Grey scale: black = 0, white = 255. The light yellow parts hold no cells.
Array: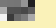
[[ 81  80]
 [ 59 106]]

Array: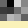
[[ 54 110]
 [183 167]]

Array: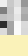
[[196 235]
 [200 229]]

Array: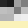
[[186 125]
 [181 234]]

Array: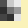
[[115 153]
 [ 49 228]]

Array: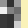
[[131 109]
 [ 50 133]]

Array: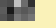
[[ 26 100]
 [ 61 119]]
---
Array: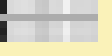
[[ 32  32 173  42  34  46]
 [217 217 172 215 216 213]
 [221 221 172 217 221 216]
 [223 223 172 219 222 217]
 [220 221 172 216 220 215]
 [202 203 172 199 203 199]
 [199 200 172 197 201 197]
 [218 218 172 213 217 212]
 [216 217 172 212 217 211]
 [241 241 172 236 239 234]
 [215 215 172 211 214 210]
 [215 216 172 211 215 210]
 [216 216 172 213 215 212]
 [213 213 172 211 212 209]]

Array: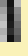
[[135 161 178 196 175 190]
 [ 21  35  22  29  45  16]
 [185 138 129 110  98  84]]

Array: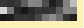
[[ 55 215  23]
 [ 48 121  30]
 [ 56  39  52]
 [ 94  22  53]
 [135  42  48]
 [132  54  70]
 [ 78  49 116]
 [ 32  54 141]
 [ 51  92 111]
 [129 135  51]
 [189 132  31]]

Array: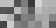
[[189  85 197  71]
 [192  83 178 204]
 [ 82 186  85 129]
 [125 145 128 117]
 [ 57  91 120 150]
 [213 188 165 134]
 [181 173 169 173]
 [179 168 135  88]]

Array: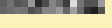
[[ 94 102]
 [114 110]
 [ 85 118]
 [ 92 115]
 [151  81]
 [ 43  93]
 [ 75 134]
 [132 134]
 [108 154]
 [ 61 103]
 [221 161]
 [117 107]
 [ 82  48]
 [ 83  31]
 [155  83]]

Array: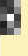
[[ 46  77 111  31  58]
 [ 69  53 248 150  94]
 [180 136  63  89 193]]

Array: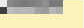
[[234  64]
 [134 188]
 [127 180]
 [121 184]
 [126 179]
 [132 161]
 [142 154]
 [121 182]
 [122 172]]

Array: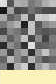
[[221  24 171 118  72 147  42 152 100 128]
 [ 86 164  97 152 132  94 141  65 185  42]
 [176  70 119 177 117 129 113 141 138 172]
 [168  81 191  33  86 194  50 167  94 206]
 [120 115  78 196 191  70 223  48 180  46]
 [138  93 205  86  96 139  94 150 122 156]
 [173  75 198 137  85  67  99 196  84 188]
 [191  74 220 155  96 122 111 134 102 148]]
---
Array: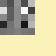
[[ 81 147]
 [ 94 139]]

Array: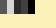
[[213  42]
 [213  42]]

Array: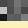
[[ 82 116]
 [ 78 108]]

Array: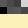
[[74 61]
 [82 86]]

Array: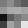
[[141 112]
 [169 173]]

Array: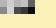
[[206 182]
 [212  75]]

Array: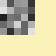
[[ 84 150]
 [181 126]]
